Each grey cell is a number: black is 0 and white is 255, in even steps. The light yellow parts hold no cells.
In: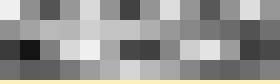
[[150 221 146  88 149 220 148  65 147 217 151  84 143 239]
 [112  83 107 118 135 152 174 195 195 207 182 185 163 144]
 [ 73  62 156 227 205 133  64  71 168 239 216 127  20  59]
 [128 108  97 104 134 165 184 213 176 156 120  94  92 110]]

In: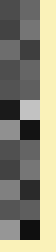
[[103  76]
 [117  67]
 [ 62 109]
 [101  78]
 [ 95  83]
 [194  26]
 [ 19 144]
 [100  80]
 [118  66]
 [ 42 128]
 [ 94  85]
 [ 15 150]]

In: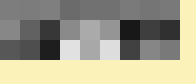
[[121 117 122 113 113 107 127 124 125]
 [ 48  62  24 149 170 138  55  97 135]
 [121 134  65 221 168 225  30  78  87]]

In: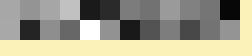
[[  7 117 129 154 114 124  42  26 193 166 148 167]
 [148 115  72 125  83  25 146 255 103 142  36 168]]

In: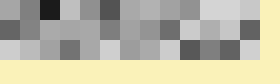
[[200 212 212 146 162 178 169  83 144 191  27 128 166]
 [ 98 198 175 203 110 148 162 126 168 166 170 131 101]
 [208  98 127  88 204 170 157 207 168 115 162 187 205]]

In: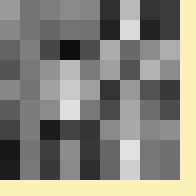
[[ 60  51 184  48 133 137 125 117 155]
 [ 59  34 217  33 113 115 102 117 134]
 [172 139 105 171  77  15  72 126  99]
 [139 177  83 159 123 185 145 120  84]
 [ 57  82 151  51 158 201 161 116 136]
 [ 77 110 166  73 120 223 139 124  92]
 [143 134 169 137  53  67  26 123  67]
 [111 118 225 102  55 141  62 117  23]
 [112 120 207 101  46 138  58 120  29]]

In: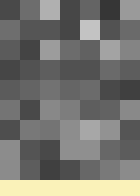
[[154  54 100  71 176 109  73]
 [106  82 195  70  85  85 110]
 [132 163  97 108 156  68  91]
 [ 93 106  81  81  94  82  70]
 [ 64  73 107 101 114 100  91]
 [137  98  94 125 136  73 116]
 [ 85 146 167 141 116 120  78]
 [ 92 103 143 143  73  84 140]
 [139 121 103  77  64  93 139]]

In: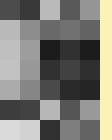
[[149  89 186  57  76]
 [ 99 113 105 141 185]
 [ 28  49  28 157 191]
 [ 47  65  49 152 194]
 [ 37  42  74 134 171]
 [153  85 183  66  61]
 [ 99 126  49 210 218]]

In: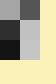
[[ 85 166]
 [193  47]
 [197  20]]
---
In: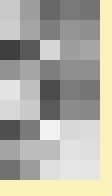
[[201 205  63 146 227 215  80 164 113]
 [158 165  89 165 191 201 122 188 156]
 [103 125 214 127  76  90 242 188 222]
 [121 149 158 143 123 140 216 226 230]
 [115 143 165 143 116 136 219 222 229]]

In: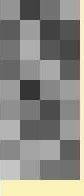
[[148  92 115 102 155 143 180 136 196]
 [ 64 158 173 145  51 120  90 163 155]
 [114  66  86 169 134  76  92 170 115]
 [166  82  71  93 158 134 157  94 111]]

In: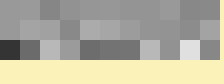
[[153 153  52]
 [154 164 107]
 [134 161 184]
 [146 137 155]
 [150 171 109]
 [151 166 115]
 [148 156 116]
 [148 148 184]
 [153 147 146]
 [136 140 224]
 [137 163 135]]

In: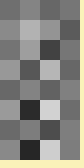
[[111 138 116 152 104 154 106 137]
 [132 178 158  87 131  43 125  38]
 [103 148  66 182  98 210  77 206]
 [118  91 118 103 128 109 126 125]]

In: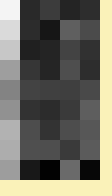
[[244 218 199 158 131 145 178 173 157]
 [ 41  44  32  54  67  50  77  79  24]
 [ 60  22  36  37  64  44  51  78   2]
 [ 36  95  67  78  63  58  77  58 106]
 [ 45  75  49  45  73  94  87  91   7]]

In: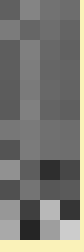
[[ 96 123  94  94  92  91 119  84 145  80 151 169]
 [132 102 127 125 122 128 122 123  93 116  63  37]
 [114 110 104 102 104 100 112 111  46  87 184 158]
 [109 100  97 100  99  95 109 110  71  90  53 204]]

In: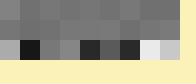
[[130 118 171]
 [113 111  23]
 [119 114 120]
 [115 120 134]
 [118 120  41]
 [114 121  90]
 [120 112  42]
 [112 118 234]
 [112 122 200]]
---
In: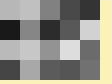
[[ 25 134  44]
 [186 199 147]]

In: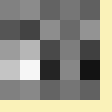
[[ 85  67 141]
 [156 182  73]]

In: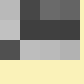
[[193  63  64]
 [ 80 189 186]]

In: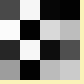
[[251   2 217]
 [ 38 247  13]]

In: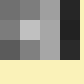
[[124 192 167]
 [ 91 128 166]]

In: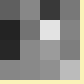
[[ 35 115 227]
 [ 39 137 155]]

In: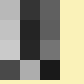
[[194  36  94]
 [202  38 116]]

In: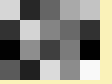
[[ 50 212 132]
 [  2 142  63]]
